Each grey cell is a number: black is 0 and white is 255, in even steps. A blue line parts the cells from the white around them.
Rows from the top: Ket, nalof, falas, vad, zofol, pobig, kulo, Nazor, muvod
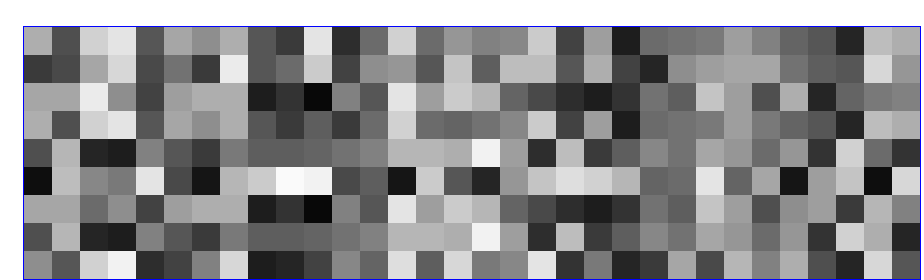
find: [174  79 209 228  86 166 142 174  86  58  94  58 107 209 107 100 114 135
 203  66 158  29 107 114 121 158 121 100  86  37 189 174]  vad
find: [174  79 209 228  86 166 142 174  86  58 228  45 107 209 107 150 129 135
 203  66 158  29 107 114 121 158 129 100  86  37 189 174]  Ket

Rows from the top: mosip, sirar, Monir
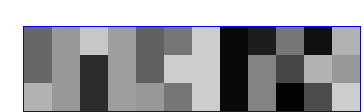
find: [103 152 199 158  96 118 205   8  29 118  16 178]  mosip
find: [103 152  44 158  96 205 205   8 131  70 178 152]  sirar
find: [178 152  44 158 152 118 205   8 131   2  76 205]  Monir

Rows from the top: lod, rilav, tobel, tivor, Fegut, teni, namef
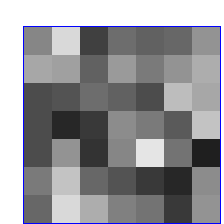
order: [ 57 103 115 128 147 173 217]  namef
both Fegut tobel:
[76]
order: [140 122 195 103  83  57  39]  teni
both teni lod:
[103]
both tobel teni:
[83]
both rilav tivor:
[122]

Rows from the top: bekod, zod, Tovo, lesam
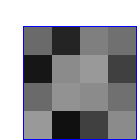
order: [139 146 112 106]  Tovo
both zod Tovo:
[139]
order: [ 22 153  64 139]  zod
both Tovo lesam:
[139]
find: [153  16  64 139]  lesam
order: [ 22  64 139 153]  zod

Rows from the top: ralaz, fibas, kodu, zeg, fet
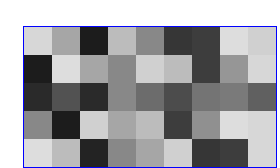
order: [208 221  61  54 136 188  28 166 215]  ralaz
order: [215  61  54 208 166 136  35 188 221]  fet
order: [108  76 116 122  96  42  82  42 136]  kodu
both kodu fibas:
[136]
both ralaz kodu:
[136]
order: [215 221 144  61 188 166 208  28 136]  zeg

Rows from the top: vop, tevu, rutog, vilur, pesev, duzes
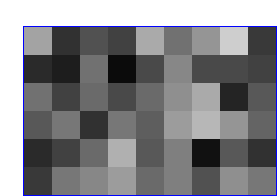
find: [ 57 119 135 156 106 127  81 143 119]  duzes
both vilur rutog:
[88]

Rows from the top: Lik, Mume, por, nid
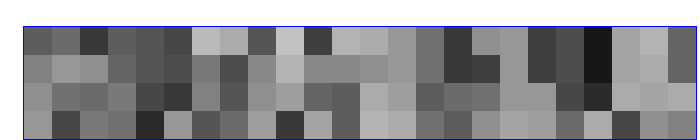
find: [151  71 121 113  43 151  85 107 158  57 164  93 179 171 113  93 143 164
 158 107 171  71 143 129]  nid
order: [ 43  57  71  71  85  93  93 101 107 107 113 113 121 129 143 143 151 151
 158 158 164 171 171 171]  por

